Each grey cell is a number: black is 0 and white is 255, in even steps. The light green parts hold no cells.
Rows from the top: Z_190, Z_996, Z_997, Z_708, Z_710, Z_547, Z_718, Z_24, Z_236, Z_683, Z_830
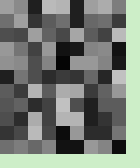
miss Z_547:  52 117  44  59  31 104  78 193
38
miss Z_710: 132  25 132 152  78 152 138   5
145
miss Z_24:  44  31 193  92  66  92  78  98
85
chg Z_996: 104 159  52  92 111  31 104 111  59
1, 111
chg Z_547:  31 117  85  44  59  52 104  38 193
3, 78
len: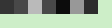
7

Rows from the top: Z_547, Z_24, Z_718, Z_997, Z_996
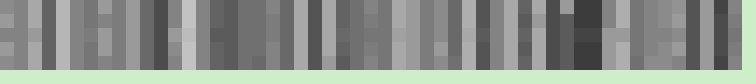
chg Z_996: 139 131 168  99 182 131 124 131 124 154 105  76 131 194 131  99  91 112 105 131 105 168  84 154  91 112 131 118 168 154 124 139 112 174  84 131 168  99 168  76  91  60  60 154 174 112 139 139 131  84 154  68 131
7, 118
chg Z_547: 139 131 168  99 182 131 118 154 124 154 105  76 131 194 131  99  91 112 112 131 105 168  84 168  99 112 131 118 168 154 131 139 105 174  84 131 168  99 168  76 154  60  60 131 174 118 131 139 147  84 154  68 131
31, 124
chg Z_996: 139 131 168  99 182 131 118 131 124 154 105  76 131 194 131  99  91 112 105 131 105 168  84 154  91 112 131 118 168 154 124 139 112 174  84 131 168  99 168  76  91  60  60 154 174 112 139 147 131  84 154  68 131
48, 139
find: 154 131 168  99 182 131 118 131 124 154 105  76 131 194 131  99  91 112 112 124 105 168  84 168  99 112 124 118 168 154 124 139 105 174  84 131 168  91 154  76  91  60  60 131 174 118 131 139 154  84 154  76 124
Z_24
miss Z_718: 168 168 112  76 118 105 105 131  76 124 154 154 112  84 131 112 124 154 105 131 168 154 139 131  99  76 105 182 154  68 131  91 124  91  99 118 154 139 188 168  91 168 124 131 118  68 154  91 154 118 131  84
161
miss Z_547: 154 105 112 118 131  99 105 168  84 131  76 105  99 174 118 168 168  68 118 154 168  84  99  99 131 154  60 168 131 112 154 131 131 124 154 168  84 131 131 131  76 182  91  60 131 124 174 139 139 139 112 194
147
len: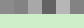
6

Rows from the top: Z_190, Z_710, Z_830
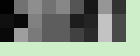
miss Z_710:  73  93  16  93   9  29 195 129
36
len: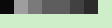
7
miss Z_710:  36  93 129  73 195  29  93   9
16

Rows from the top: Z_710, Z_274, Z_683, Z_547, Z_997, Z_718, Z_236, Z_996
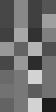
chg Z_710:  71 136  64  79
4, 85
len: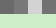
4
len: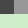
2
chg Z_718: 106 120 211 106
4, 114
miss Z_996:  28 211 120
99
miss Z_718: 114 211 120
106

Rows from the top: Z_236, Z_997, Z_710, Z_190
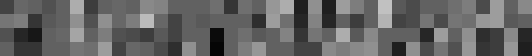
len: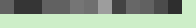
13
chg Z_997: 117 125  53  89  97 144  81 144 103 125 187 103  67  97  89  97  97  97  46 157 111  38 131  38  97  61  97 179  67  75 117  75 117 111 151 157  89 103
38, 97
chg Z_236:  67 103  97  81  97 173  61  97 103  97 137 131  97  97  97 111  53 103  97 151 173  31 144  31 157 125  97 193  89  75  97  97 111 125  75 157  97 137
18, 111
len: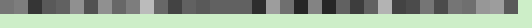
37
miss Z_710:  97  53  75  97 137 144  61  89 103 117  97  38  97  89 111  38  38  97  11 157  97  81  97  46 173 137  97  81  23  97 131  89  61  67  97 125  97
165
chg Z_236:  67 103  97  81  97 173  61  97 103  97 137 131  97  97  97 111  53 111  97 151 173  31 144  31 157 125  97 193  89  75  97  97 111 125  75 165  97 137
36, 157

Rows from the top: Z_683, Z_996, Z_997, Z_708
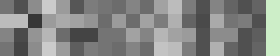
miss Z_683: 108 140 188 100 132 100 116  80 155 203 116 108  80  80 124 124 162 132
86
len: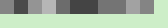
11
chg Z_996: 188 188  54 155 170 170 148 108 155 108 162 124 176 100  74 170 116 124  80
6, 162

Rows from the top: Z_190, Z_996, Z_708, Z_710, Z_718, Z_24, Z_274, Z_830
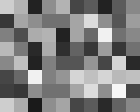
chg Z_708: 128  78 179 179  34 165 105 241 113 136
3, 172
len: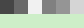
6
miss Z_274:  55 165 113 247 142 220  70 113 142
63
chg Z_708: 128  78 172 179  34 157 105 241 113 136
6, 165
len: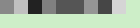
9
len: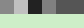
6
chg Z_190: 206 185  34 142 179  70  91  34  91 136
2, 179

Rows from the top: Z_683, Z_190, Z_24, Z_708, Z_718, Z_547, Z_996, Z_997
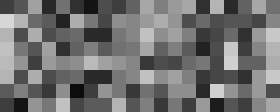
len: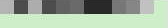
11
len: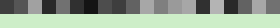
20
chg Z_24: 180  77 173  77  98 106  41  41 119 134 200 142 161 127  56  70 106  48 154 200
11, 193

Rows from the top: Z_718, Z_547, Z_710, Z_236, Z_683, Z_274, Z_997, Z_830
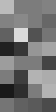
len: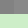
2
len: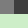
2
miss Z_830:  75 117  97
90
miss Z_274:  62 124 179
172
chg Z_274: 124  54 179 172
2, 62
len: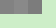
3

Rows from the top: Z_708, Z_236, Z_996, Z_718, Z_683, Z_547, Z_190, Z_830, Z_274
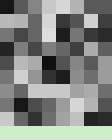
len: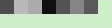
7
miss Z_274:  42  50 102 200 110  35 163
192
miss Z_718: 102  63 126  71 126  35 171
95

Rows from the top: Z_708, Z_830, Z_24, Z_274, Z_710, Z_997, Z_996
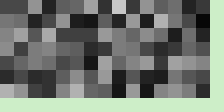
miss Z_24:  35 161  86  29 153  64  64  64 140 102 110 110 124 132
169
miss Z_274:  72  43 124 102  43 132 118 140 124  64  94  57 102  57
80
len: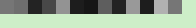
13
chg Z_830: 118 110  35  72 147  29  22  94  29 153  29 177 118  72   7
9, 35
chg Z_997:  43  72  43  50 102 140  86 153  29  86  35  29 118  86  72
5, 94
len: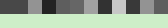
12
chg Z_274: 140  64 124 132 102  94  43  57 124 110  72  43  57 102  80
10, 118

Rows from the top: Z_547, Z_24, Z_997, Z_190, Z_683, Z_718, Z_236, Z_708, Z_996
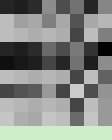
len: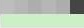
6
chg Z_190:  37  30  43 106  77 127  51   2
6, 121
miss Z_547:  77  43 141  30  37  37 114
134

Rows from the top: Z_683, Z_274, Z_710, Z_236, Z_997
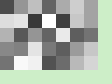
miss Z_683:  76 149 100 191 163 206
171
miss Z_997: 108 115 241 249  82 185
213
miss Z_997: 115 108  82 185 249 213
241
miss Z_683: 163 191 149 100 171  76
206
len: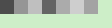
7
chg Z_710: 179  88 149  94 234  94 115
4, 100

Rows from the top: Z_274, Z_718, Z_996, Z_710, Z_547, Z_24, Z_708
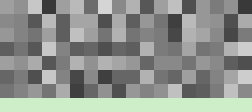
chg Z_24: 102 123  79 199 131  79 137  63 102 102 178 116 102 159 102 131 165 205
6, 71
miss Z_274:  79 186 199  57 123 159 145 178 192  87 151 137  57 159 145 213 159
108
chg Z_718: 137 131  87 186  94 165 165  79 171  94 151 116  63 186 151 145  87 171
17, 79
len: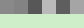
6

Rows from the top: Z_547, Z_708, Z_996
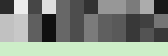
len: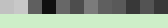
12
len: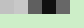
5
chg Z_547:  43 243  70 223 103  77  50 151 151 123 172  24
2, 237
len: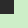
1
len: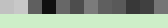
12
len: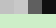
4
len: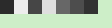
7

